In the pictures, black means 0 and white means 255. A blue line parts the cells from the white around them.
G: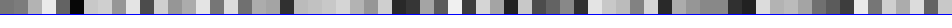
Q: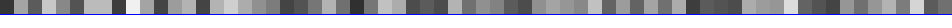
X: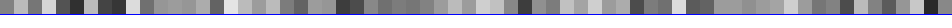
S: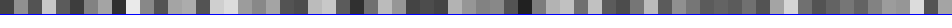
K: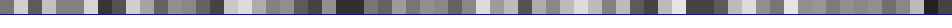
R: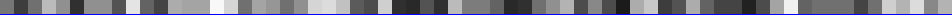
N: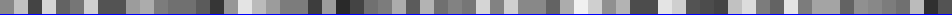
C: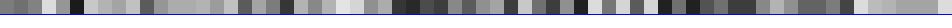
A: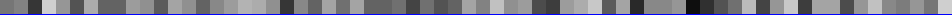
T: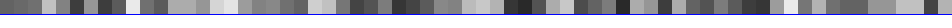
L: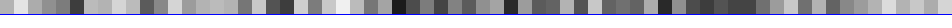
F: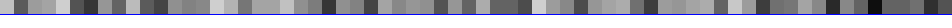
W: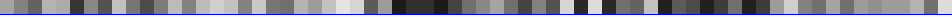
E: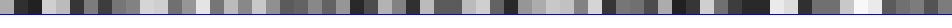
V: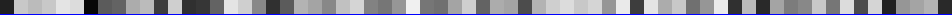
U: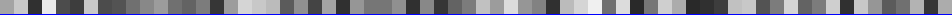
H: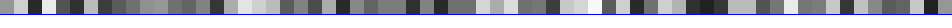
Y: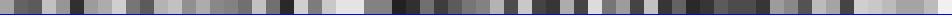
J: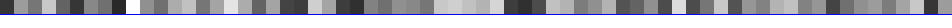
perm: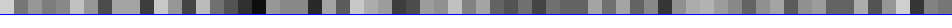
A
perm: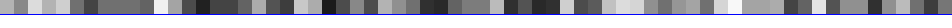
R
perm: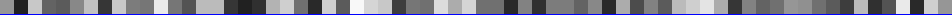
H
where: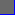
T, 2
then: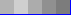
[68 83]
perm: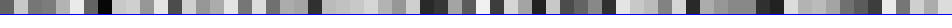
G
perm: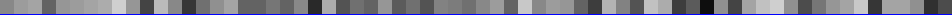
A

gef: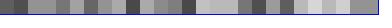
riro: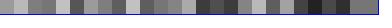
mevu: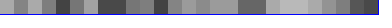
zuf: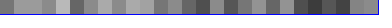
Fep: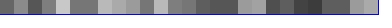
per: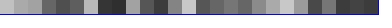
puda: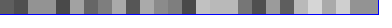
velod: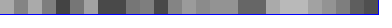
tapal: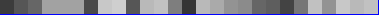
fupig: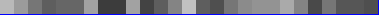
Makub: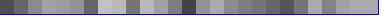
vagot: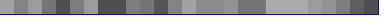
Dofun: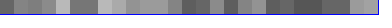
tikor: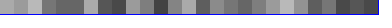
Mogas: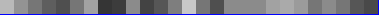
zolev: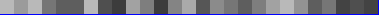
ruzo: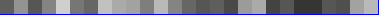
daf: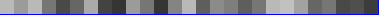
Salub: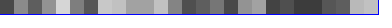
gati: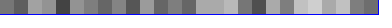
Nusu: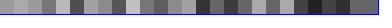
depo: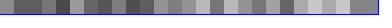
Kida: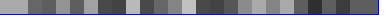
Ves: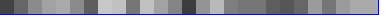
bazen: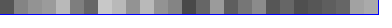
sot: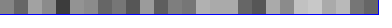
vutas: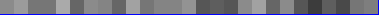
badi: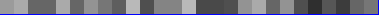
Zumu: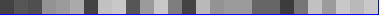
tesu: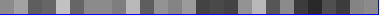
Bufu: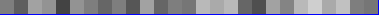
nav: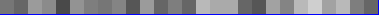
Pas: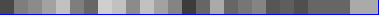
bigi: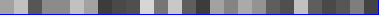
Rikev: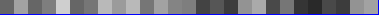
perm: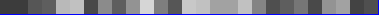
Salub
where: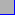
sot, 15
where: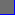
gati, 27
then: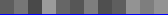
[185 118]
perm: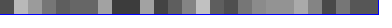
fupig
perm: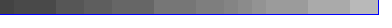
tikor

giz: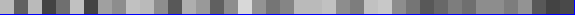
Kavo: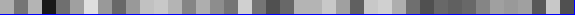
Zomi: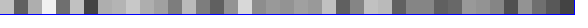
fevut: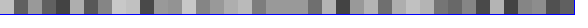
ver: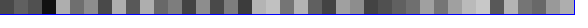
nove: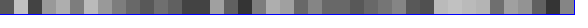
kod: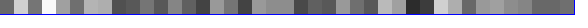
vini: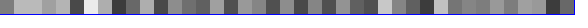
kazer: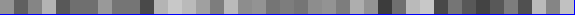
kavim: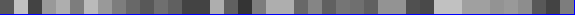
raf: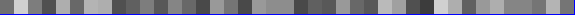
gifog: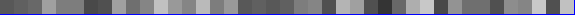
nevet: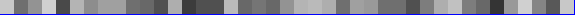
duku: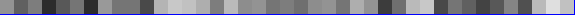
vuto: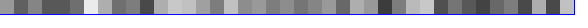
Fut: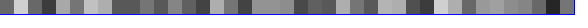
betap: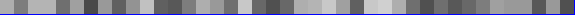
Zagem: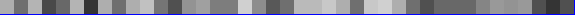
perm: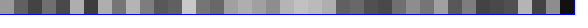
ver
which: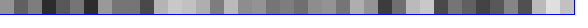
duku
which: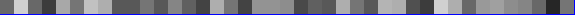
Fut
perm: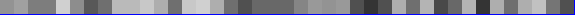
Zagem
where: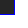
Fut, 40
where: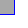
Fut, 5
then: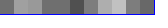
[ 52 153]

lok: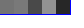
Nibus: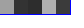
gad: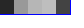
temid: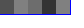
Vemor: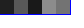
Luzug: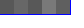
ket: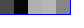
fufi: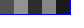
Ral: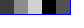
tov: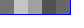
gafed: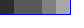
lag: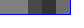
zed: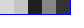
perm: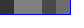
lag
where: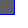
Luzug, 5
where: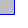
gad, 4

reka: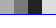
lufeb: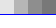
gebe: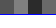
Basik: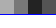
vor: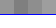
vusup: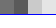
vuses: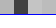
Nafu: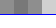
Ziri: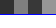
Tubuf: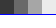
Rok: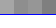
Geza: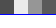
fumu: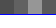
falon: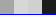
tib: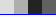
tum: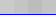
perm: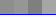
Rok
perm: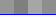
Rok

